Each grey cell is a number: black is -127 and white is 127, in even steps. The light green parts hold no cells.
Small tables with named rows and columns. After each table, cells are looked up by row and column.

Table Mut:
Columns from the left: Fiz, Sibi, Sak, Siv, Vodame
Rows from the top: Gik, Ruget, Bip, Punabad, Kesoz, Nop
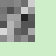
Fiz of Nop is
10
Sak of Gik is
7
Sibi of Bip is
35
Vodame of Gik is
78
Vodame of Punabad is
-44
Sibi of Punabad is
54
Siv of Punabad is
-42
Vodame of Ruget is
27
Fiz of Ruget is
-12
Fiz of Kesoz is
87
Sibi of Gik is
-1
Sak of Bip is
33
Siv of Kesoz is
-39
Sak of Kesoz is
-28
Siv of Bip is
-92
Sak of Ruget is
-12
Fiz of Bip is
-3
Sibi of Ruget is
-47

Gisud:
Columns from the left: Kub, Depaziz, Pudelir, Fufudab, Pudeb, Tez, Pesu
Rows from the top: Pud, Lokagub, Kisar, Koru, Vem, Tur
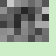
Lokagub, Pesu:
63
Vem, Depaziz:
21
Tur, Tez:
-2
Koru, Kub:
-64
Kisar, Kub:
-30
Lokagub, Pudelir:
-44
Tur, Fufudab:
-1
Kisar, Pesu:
-78
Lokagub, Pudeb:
-61
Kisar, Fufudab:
-37
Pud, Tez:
2
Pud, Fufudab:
5
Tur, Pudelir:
4
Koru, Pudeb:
-24
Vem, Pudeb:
-19
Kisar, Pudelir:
-82
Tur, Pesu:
-19

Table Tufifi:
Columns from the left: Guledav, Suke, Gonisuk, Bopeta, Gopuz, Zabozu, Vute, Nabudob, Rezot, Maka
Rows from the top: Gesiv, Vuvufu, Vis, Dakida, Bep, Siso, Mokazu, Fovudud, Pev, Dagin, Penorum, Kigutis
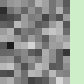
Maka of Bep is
-20
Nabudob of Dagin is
-38
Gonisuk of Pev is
-32
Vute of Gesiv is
33
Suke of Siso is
38
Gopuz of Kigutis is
-60

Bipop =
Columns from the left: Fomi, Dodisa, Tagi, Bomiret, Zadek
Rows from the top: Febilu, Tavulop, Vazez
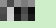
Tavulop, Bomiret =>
-54
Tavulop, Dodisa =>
74
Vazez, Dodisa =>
79
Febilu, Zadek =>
13
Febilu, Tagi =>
18
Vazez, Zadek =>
-101
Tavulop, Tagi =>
-114
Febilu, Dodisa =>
-52
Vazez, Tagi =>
-99
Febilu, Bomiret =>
-3
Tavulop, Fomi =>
-49

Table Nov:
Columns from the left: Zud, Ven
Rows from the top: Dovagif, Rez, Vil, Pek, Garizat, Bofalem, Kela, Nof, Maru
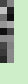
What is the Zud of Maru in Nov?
-88
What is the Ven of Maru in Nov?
8
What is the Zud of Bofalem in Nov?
12
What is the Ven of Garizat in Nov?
-58
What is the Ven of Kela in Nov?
2
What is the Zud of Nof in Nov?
-69
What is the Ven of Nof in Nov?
9
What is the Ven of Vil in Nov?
-112
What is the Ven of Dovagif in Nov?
4
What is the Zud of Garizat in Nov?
-112
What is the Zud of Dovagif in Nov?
-58
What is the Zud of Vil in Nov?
-18
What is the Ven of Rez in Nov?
-93
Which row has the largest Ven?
Pek

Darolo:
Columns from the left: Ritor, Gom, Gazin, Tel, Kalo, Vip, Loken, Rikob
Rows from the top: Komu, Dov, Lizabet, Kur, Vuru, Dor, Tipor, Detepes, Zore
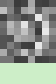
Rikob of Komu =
-44
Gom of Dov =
1
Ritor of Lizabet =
-63
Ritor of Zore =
-11
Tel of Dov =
31
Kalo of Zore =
35
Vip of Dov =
-32
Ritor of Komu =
-15
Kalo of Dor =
25
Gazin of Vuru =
26
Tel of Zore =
-63
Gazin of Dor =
45
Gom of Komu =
-9
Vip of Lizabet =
103
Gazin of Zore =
-65
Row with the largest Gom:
Kur

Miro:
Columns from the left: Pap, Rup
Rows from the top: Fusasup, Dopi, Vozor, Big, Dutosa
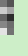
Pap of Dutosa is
99
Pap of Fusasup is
-9
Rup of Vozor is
-82
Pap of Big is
6
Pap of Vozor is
-28
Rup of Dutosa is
-13
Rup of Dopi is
37
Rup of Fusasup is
-44
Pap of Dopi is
75
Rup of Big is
-19

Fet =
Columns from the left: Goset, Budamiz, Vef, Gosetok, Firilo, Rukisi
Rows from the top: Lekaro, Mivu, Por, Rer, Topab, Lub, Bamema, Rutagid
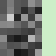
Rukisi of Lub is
-9
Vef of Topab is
-48
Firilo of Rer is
9
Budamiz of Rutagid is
-20
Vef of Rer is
-20
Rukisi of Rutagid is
27
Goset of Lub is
12
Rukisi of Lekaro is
-11
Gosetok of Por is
24
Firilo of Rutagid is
-72
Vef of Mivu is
-40
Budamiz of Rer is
11
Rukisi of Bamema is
-72

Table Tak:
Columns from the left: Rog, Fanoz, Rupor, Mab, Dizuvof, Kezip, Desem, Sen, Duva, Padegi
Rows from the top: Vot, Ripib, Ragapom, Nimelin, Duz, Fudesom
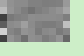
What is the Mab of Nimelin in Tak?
31
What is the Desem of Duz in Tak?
9
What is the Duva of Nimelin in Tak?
2
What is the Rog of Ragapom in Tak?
-64
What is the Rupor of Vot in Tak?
11
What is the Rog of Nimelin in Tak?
-34
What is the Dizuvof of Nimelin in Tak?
11
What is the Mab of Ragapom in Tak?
3
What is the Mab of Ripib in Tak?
-1
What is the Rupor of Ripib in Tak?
9
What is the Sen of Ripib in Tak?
12
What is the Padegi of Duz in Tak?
5
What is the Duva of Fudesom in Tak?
19
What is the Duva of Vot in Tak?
0
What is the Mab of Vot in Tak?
11
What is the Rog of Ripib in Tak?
59
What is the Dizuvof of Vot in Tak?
1
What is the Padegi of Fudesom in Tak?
-24
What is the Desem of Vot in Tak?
-2
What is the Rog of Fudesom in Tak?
-63

